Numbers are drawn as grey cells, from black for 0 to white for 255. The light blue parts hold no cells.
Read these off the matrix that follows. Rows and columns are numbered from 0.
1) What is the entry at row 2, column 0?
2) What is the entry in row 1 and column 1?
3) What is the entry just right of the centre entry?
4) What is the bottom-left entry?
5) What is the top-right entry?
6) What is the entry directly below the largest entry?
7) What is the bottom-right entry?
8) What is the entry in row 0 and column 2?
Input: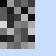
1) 89
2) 30
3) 118
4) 170
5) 60
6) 118
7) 170
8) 74

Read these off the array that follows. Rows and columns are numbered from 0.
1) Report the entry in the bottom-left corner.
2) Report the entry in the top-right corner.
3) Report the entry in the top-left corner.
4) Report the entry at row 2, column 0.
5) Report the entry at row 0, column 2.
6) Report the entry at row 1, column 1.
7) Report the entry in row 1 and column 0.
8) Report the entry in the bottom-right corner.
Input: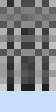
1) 207
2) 179
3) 167
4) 127
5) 167
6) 140
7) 101
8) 193

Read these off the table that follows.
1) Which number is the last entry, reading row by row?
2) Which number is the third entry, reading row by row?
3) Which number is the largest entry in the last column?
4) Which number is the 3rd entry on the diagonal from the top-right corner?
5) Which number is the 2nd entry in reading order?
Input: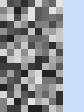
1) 159
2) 89
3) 227
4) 104
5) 76

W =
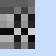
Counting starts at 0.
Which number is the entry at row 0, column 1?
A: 94
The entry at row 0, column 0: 94
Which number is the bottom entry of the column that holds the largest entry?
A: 49
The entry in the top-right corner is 107
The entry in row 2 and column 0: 162

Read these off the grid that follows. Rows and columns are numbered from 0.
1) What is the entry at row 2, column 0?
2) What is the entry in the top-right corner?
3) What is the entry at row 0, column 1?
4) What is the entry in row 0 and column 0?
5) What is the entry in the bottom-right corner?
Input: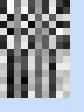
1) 221
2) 24
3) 250
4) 50
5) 191
